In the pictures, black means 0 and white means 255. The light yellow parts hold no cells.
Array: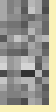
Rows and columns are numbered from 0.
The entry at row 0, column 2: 140
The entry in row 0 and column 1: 128
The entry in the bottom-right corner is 89
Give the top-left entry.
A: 167
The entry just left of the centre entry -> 103
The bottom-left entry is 140
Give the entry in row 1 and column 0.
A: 167
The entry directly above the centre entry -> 115
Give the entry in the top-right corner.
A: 89
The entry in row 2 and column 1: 140
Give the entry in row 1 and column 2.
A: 152
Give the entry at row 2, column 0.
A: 167
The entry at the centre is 89
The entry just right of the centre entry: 152
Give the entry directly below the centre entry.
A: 197
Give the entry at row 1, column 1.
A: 128

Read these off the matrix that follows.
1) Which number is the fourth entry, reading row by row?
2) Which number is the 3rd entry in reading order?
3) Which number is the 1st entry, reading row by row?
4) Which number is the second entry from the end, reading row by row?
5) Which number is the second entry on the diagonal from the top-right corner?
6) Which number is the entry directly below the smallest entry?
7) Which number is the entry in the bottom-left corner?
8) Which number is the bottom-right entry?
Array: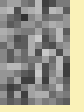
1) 122
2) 162
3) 135
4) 107
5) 174
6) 149
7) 122
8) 91

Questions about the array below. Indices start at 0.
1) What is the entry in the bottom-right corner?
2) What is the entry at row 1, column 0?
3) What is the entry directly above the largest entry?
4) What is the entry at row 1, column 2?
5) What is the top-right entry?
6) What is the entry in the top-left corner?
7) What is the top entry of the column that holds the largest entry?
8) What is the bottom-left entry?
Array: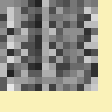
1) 201
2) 142
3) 173
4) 157
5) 118
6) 142
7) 142
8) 92

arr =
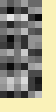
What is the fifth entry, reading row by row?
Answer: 105
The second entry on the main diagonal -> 10
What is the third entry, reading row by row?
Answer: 118
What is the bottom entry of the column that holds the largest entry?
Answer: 23
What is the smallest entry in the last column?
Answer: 10
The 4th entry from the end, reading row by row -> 75
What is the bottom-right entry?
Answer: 187
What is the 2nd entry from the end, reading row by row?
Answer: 131
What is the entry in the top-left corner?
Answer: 131
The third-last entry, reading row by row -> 36
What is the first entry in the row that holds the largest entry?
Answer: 174
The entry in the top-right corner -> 105
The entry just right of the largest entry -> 174
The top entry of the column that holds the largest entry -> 90
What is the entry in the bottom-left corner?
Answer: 49
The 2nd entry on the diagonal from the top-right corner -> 147

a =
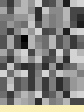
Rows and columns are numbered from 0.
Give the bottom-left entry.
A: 151
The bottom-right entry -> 70
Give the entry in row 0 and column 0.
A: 110
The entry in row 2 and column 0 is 125
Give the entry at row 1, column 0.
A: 167
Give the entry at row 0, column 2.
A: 138
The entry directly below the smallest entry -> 16
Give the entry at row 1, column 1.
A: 82
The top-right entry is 211
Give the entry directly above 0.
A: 182
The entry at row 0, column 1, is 57
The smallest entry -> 0

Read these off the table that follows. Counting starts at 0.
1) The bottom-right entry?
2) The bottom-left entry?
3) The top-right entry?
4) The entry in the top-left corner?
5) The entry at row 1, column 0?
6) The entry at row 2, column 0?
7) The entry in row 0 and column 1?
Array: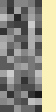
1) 51
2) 76
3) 63
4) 120
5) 134
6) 190
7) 63
